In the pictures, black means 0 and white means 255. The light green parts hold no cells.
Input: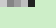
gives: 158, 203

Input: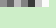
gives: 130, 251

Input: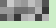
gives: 111, 203

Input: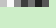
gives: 62, 249

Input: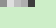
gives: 190, 222

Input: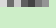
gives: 95, 217
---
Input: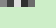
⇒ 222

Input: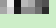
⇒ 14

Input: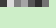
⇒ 129

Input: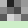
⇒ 120

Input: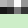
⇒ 252

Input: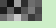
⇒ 159

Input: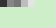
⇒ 118

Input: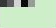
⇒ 211
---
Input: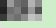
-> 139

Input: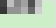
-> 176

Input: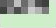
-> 203

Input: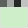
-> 168

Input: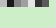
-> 229

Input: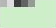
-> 60

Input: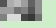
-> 70

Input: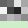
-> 183
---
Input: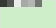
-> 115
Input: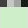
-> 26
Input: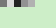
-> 177
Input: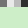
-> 47
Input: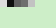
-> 194
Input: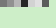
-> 91
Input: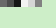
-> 129
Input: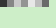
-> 106
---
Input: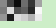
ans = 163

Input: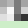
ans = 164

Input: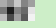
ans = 159

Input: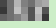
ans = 169

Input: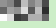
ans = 74

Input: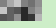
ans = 143

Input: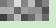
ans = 131

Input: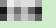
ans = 167
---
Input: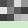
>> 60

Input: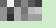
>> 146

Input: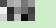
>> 210

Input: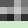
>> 61

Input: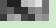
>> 58

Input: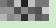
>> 180

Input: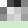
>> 144

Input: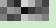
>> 127
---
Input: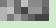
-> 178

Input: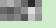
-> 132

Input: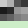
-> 83

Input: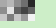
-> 198

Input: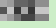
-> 182

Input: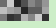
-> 122
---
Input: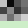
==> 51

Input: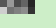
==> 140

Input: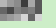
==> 127

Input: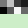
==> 247

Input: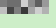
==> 206

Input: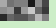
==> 101

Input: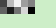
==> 215

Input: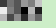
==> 183
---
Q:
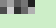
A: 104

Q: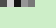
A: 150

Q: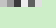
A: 95

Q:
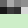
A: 47

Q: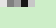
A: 22

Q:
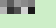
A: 211

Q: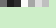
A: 221

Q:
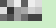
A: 66

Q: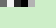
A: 2
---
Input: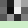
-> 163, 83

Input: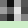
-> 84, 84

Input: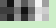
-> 159, 77

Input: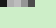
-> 76, 24

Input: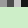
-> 22, 155

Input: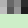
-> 44, 189
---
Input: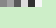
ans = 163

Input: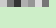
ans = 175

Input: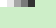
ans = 166

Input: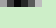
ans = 91

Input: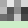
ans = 199

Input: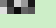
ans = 153

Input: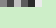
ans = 134

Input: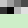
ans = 183
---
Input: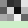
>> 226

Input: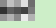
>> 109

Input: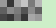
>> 183

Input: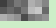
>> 133

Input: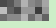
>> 165

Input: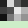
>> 47
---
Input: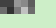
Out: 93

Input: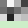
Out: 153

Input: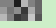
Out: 102

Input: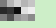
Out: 238

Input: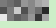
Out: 40

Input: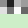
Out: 156
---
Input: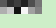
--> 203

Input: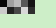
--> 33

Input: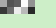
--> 108

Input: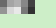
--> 216

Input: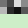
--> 42

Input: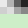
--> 221

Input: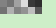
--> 176
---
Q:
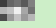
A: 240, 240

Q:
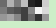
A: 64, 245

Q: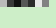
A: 87, 232

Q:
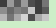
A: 117, 211

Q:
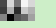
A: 45, 245

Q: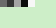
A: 164, 247

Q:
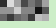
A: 133, 220

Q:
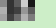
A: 64, 205

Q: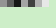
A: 164, 231
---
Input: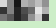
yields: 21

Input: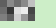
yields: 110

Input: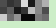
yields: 64

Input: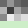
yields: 105

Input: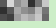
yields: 144

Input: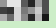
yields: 230

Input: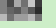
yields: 169

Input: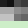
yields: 75

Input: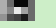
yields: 9
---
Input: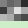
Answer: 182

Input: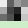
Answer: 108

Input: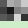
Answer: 88

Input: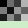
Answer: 28

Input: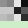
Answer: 187

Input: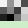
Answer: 31
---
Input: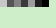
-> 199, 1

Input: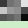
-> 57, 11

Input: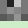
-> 120, 89

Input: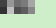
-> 65, 136

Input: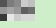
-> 83, 216

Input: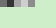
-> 111, 140

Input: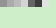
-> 147, 226

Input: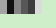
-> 163, 219

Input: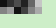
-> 18, 170

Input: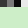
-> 54, 233
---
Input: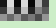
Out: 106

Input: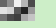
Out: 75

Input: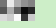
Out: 203

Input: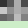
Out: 117

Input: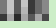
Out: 167

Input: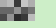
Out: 147

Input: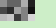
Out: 199

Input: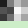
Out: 112

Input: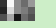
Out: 166

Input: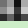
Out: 98
